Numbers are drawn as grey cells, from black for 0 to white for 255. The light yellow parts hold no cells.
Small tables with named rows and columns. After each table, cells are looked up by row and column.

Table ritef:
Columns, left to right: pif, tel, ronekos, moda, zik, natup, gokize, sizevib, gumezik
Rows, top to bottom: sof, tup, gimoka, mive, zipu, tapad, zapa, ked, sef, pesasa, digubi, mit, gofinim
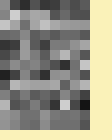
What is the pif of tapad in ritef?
72
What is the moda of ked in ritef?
87
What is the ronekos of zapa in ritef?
122
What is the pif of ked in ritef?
33
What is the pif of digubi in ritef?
181
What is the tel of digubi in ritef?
82
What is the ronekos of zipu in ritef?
154
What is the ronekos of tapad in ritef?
155
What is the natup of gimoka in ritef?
168
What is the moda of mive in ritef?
93

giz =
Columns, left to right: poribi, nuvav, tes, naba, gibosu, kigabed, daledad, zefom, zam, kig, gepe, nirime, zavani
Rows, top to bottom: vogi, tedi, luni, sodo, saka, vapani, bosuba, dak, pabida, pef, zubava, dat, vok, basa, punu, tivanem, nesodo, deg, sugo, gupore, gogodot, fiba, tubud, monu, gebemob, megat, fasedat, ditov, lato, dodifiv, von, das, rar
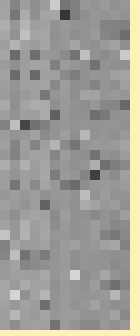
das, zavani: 137
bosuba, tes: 157
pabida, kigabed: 137
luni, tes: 180
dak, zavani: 165
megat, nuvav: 190
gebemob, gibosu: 161
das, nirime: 163
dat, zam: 144

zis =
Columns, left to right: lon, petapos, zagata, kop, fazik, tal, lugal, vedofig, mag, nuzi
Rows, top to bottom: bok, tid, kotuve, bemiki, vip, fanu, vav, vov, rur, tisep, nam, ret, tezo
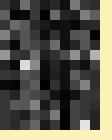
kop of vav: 138
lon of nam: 54
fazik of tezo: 26
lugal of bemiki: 16
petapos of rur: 5
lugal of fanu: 75
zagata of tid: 10
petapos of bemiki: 54
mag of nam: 54
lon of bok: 54
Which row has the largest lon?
fanu

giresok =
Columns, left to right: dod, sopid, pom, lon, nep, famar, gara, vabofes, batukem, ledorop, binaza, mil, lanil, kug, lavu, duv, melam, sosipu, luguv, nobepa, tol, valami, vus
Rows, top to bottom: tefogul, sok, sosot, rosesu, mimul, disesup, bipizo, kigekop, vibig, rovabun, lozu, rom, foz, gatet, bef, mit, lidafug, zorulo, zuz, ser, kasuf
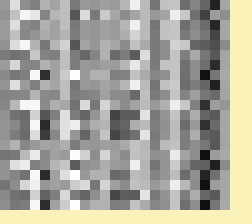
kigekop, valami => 118
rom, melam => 148
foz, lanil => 100
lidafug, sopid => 222
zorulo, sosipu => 188
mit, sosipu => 234
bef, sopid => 179

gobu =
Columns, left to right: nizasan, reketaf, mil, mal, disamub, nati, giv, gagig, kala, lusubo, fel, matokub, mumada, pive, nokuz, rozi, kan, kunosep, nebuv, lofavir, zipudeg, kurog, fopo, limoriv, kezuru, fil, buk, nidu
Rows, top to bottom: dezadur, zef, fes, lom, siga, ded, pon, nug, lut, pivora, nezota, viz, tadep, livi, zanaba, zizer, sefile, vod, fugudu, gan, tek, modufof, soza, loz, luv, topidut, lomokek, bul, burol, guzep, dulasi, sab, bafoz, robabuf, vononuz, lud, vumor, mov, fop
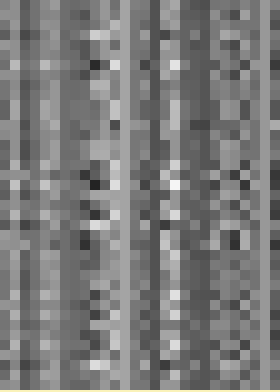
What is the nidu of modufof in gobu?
60
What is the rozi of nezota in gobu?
91
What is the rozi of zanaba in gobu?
82
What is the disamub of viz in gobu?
163
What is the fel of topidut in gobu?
135
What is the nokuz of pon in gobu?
69
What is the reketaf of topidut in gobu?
163
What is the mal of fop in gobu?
114
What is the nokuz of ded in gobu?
112
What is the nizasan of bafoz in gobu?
116
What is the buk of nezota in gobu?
152
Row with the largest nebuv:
fugudu

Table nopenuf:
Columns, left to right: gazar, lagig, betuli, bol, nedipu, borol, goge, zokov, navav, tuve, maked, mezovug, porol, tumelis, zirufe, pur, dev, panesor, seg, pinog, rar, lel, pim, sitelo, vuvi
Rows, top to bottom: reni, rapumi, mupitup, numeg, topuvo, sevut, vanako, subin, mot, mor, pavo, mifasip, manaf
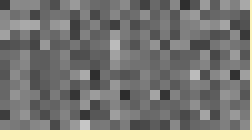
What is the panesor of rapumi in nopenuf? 86
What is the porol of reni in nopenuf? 138
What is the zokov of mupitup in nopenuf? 61
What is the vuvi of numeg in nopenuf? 57
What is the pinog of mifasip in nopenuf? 94
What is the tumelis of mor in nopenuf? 102
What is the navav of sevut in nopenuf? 79
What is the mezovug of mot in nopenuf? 151
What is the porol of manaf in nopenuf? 124
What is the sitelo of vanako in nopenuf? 127
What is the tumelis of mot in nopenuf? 113
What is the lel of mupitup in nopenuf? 139
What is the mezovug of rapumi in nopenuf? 134
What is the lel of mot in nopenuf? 84
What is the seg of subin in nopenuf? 126
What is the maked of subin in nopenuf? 113

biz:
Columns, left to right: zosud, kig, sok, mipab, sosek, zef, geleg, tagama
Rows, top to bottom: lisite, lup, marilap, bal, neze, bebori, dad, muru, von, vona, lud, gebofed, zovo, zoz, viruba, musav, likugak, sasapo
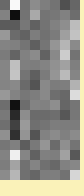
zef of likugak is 104
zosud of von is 132
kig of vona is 131
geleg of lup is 129
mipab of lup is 169
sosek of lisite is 126
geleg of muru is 186
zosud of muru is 133
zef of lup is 119
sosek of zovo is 116
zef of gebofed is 110
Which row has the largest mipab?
lup

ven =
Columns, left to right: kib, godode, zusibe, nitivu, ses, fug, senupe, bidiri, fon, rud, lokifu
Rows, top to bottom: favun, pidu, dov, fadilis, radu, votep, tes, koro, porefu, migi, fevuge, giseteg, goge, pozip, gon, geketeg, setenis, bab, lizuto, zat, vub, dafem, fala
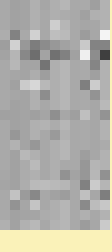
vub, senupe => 182
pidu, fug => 175
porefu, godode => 161
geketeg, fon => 158
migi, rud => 147
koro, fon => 170
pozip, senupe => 177
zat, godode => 194
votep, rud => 141
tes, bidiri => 169
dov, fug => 206
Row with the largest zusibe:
porefu

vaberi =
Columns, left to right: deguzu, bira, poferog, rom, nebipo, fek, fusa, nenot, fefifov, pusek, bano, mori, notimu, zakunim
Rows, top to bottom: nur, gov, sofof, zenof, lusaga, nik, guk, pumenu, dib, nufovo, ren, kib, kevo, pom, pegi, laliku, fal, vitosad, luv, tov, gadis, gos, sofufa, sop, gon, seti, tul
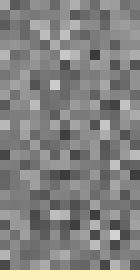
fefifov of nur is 139
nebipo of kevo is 126
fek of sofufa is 111
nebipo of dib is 114
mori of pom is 132
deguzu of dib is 138
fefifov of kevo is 145
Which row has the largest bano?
kevo

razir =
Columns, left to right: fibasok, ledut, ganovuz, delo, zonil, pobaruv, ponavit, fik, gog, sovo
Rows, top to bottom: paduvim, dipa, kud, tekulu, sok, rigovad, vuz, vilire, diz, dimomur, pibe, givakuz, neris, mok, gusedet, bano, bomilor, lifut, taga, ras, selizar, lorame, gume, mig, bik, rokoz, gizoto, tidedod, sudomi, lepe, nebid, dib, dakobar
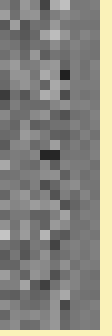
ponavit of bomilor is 131
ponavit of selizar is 82
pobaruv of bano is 38
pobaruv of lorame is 127
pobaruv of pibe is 133
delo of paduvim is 131
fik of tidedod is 132
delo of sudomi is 91

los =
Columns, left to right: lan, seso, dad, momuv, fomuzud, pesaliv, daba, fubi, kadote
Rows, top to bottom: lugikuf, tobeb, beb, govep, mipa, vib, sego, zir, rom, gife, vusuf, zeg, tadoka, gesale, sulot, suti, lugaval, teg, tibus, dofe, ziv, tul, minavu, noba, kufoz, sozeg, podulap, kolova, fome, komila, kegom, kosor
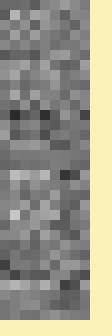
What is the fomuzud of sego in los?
161
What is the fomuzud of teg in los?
181
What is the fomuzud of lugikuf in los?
129
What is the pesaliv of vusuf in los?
119
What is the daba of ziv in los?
105
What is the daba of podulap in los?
151
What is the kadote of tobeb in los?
131
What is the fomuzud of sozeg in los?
122
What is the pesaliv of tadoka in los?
90
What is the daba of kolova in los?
134
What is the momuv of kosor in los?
113
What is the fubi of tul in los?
121
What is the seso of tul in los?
198
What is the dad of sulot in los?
145
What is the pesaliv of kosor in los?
144
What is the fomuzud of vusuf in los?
143

